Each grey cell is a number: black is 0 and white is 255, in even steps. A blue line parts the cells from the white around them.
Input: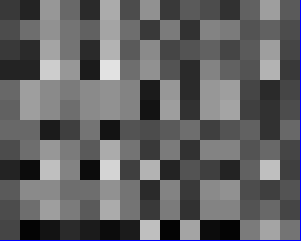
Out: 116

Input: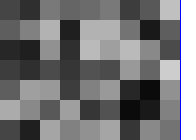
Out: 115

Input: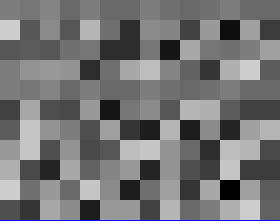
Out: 98

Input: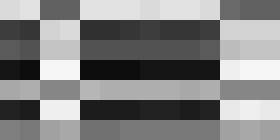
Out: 161

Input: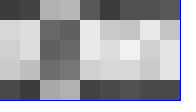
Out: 74

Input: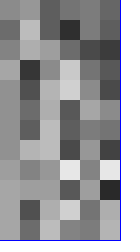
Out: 180

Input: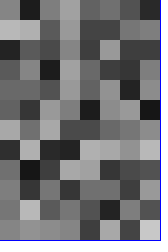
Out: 200
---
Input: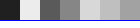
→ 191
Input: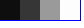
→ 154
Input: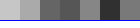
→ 48
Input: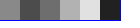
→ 225
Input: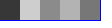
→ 179
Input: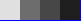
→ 71
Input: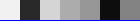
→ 13
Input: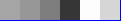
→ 253
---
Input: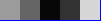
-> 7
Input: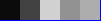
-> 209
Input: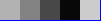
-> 72
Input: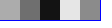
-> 19
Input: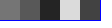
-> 36
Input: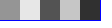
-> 83
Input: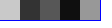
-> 87
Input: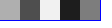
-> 241
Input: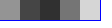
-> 48
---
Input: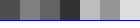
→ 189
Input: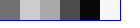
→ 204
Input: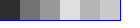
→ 202
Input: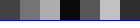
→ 173
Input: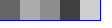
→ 171
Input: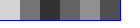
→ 144
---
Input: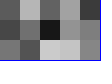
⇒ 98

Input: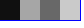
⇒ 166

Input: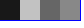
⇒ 194

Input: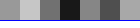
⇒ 134

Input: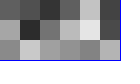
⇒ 95

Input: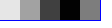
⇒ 64

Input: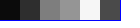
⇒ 149

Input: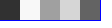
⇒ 160

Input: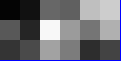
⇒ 96

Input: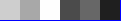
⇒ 75
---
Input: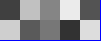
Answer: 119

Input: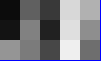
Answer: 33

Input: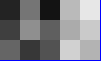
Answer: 95

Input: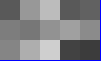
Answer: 146

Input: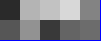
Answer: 57

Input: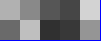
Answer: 48
